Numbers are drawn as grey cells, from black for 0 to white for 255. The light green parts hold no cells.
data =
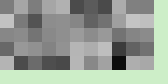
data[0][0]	125
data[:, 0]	[125, 194, 135, 104, 180]
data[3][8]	60
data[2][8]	115
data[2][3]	137
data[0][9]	128
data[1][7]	114
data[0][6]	91
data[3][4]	146
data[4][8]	12
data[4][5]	182
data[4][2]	107
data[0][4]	177
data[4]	[180, 76, 107, 78, 73, 182, 136, 162, 12, 174, 168]
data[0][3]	166
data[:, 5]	[75, 134, 155, 181, 182]
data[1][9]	196

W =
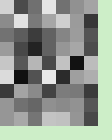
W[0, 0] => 210
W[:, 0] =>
[210, 139, 114, 155, 198, 219, 58, 150, 150]
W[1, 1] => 226
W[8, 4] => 192
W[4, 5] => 18
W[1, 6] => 55
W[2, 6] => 84
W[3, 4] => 150
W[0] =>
[210, 75, 112, 229, 113, 145, 164]
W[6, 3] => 67
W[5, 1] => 16
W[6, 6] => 59
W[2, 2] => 60
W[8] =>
[150, 168, 117, 195, 192, 149, 72]
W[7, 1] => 113
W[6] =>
[58, 164, 138, 67, 124, 121, 59]
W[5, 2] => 82

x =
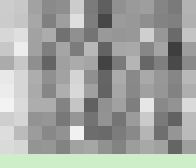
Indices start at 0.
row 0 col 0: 204
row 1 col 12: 128
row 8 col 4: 120
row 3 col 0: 199
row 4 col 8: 122
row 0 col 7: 95
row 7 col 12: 147
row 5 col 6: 143
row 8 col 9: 155
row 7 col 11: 137
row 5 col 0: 232
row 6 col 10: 160
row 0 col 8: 145
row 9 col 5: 241
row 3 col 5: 124
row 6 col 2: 170
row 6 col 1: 214
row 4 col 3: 100
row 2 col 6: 116
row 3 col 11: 164
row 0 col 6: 123
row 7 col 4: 131
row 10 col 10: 168
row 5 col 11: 151
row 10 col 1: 214
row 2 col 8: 150
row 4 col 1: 199
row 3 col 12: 62
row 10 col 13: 158
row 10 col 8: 131
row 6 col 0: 236
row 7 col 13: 218

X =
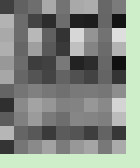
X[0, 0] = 64
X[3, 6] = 132
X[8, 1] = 128
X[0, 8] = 123
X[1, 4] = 109
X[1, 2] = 67
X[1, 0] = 179
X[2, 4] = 51
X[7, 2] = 163
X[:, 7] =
[103, 102, 114, 107, 103, 100, 118, 137, 127, 99, 120]
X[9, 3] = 58
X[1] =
[179, 108, 67, 44, 109, 32, 29, 102, 19]
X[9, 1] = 101
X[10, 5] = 152
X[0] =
[64, 97, 110, 169, 115, 169, 173, 103, 123]
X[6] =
[100, 117, 128, 119, 112, 121, 122, 118, 141]
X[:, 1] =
[97, 108, 108, 102, 108, 102, 117, 138, 128, 101, 118]
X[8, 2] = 155
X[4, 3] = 65
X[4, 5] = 34
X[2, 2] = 184
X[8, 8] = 188
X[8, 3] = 122
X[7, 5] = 131
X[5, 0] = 167
